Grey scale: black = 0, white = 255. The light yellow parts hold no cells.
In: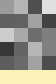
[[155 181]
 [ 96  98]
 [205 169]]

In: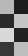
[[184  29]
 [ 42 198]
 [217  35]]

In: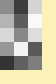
[[141  61]
 [180  93]
 [216 136]]

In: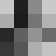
[[200  31]
 [172  28]
 [ 40  97]]

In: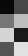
[[  8  71]
 [118 190]
 [213  26]]

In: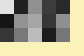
[[225  33]
 [ 21 146]
 [ 54 120]]
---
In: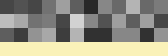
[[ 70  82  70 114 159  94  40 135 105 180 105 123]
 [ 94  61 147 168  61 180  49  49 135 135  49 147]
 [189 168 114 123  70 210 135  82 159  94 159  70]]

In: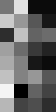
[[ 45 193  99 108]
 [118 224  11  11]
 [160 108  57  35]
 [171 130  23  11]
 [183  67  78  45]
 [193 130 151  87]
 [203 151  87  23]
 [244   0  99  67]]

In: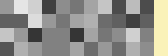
[[ 85 176 152 129 129 164 108 152 108 176 141]
 [ 96  96 220 152 118 164 176 108  96  64  96]
 [152 229 208  64 141 118 164 197  76 188  76]
 [197 152  53 129 129  53 164 118 141 208 129]]

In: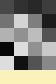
[[  7 221 145 201]
 [ 72  49  40  61]
 [115 212 126  28]
 [178 145 189  83]
 [221  17  83 136]]

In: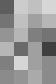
[[ 94 204 192 214]
 [116 192 160 182]
 [127 214 160 139]
 [139 148 170 139]
 [148 182 127 116]
 [182 106 160  63]]

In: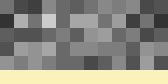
[[ 51 175 115 204 105 166 166 115 157  63 115  51]
 [ 82 157 147 166 105 136 136 125 125  94 147 136]
 [ 94  82  82 105 125  94 147 157 105 125  73  94]
 [115  73  63 136 105  94 115 136 125 136  73  82]
 [147 125 147 125 105 105  73  94 136  82 157  82]]

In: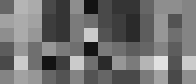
[[ 73 203 111  19  61 203 111  42 151 123 181 225  83 203]
 [ 93 151 111 151 123 111  19 123 111  93 102 132  93 132]
 [102 181 171  73  52 142  19  73  52  52 102 142 142 132]
 [132 162 151 102  83 132  83 102  73  73 123 162  73 142]
 [142 171 151  61  52 123 203  83  61  42  93 151 111 132]
 [162 171 162  61  52 123 111  73  61  42  93 151  83 132]]
